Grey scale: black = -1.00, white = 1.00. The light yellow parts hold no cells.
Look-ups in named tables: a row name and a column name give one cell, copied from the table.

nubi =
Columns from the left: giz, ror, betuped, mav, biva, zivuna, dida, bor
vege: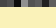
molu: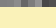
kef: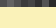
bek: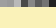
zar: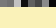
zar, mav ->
-0.89
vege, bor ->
-0.27
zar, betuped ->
0.52
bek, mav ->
-0.43
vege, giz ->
-0.45
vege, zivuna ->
-0.28
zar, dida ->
0.08
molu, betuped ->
0.10
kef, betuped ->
-0.37
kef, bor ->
-0.68
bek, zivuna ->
-0.29
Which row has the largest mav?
vege

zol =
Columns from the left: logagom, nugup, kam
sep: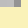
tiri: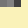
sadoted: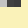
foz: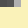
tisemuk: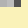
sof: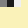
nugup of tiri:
0.02
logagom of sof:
0.00
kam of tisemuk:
-0.35
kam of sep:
0.16
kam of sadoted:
-0.53
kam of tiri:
-0.49
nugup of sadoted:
-0.49
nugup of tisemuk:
0.48
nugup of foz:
-0.34
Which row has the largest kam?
sof

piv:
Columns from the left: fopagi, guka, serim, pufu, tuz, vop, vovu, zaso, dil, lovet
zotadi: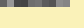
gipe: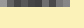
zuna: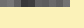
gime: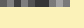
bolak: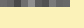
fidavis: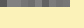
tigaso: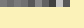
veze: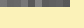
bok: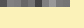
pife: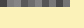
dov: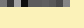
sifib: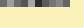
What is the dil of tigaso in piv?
0.54
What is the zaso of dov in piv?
-0.30
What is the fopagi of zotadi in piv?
-0.22
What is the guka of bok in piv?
0.01
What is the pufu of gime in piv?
-0.01
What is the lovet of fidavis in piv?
-0.07
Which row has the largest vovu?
bok

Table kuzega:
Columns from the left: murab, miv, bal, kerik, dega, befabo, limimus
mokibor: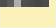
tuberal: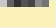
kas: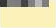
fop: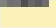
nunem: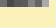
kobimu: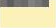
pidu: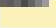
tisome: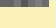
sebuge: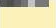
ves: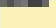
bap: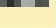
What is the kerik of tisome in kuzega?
-0.32
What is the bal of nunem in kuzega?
-0.31
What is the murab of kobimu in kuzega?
-0.11
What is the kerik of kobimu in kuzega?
-0.17
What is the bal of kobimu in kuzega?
-0.11
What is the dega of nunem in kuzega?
0.03
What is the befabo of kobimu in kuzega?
-0.08
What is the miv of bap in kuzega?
-0.65
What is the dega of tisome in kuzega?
-0.12
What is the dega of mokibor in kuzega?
-0.42
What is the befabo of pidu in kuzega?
-0.01
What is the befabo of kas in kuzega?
0.45

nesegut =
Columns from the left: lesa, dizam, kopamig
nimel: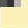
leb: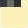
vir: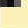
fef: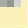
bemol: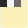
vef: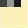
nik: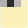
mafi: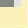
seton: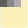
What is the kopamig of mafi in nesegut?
0.77
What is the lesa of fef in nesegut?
0.33
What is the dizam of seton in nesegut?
0.07
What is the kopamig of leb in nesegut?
-0.63
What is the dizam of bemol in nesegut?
0.93
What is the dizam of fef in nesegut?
0.17
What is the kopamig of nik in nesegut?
0.45
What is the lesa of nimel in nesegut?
-0.32
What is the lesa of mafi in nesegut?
0.06
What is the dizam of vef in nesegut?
0.19
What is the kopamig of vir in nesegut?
-0.24
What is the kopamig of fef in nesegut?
0.65
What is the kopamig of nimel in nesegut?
0.42
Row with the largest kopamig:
mafi

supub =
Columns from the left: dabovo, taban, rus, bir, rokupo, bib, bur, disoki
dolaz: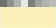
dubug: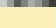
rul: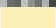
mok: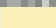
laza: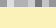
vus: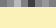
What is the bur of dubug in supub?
-0.19
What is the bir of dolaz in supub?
0.80
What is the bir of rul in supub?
0.51
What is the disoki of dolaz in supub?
0.47
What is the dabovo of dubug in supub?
0.58
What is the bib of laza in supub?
-0.06
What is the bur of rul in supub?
0.39
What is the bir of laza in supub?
0.40
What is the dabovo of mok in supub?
0.11
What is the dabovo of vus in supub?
-0.05
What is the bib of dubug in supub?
0.16
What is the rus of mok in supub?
0.33
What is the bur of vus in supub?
0.19

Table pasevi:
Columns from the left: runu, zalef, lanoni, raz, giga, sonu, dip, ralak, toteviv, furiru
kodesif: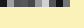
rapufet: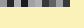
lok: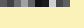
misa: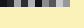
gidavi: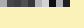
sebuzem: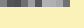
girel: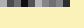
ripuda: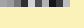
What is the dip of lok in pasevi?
-0.79
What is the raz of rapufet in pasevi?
-0.79
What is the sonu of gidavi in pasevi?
0.43
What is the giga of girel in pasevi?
-0.35
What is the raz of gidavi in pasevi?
-0.37
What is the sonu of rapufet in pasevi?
0.37
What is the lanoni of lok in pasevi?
-0.14
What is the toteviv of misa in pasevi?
0.58
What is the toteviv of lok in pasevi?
-0.44
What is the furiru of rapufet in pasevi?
-0.55
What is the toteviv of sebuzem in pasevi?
0.31
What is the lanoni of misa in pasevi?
0.31
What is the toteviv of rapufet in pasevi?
0.25
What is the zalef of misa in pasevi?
-0.68
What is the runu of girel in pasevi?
0.38
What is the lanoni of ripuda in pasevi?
-0.07
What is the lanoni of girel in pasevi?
-0.13
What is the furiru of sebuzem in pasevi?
-0.11
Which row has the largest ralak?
lok

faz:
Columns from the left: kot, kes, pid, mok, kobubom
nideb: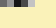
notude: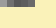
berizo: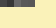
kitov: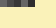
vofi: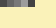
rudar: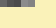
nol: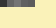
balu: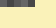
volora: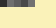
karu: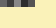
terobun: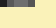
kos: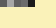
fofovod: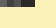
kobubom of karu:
-0.34
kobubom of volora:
-0.11
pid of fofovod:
-0.35
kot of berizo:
-0.45
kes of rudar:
-0.36
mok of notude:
-0.26
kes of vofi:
-0.20
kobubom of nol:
-0.28

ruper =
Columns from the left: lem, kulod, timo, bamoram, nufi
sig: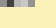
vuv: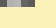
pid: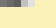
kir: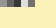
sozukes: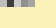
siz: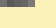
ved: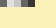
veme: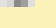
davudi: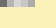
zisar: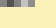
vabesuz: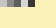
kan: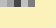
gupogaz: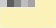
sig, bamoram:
0.56
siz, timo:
-0.23
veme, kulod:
0.68
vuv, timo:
0.43
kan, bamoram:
0.51
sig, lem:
0.13
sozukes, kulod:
-0.51
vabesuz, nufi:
-0.57
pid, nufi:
0.77
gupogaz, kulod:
-0.26
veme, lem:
0.77
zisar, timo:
0.03

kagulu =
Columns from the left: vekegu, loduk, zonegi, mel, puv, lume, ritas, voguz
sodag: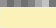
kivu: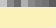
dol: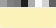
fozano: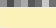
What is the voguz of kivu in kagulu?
-0.27
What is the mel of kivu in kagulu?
0.38
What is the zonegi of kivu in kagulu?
-0.16
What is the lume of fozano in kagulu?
-0.13
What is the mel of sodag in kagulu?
-0.12
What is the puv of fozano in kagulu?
-0.30
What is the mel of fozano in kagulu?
0.33
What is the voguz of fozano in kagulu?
-0.11
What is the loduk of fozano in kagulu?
-0.38
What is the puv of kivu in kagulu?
0.07
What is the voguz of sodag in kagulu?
-0.07
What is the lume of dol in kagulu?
0.95
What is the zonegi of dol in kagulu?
-0.06
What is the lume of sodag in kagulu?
0.32
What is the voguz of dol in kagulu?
-0.23
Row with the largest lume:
dol

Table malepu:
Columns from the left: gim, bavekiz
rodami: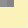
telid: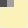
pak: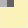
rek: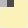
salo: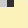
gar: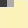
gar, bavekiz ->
0.36
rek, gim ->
0.46
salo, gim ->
0.60
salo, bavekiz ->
-0.62
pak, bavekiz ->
-0.22
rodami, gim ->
0.13
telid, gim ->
-0.37
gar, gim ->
-0.54
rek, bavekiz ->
-0.40
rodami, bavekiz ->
0.04
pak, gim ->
0.42
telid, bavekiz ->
0.27

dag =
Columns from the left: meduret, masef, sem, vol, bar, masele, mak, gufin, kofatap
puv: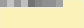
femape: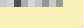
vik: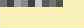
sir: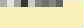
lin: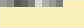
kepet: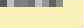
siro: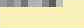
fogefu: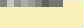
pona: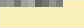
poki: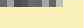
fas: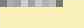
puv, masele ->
0.05
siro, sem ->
0.26
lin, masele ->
0.71
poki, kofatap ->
0.49
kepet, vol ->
0.00
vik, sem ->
0.29
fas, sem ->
0.27
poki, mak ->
0.30
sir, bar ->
0.59
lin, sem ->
-0.30
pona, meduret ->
0.14
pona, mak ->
-0.09
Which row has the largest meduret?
femape

